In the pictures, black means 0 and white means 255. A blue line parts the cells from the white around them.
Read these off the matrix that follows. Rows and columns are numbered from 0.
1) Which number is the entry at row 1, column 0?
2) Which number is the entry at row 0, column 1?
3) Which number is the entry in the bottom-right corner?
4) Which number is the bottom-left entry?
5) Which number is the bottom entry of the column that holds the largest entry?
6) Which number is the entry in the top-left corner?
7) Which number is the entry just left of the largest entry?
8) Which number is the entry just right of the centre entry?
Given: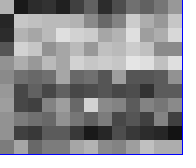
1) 38
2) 25
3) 173
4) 124
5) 158
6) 179
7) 198
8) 85
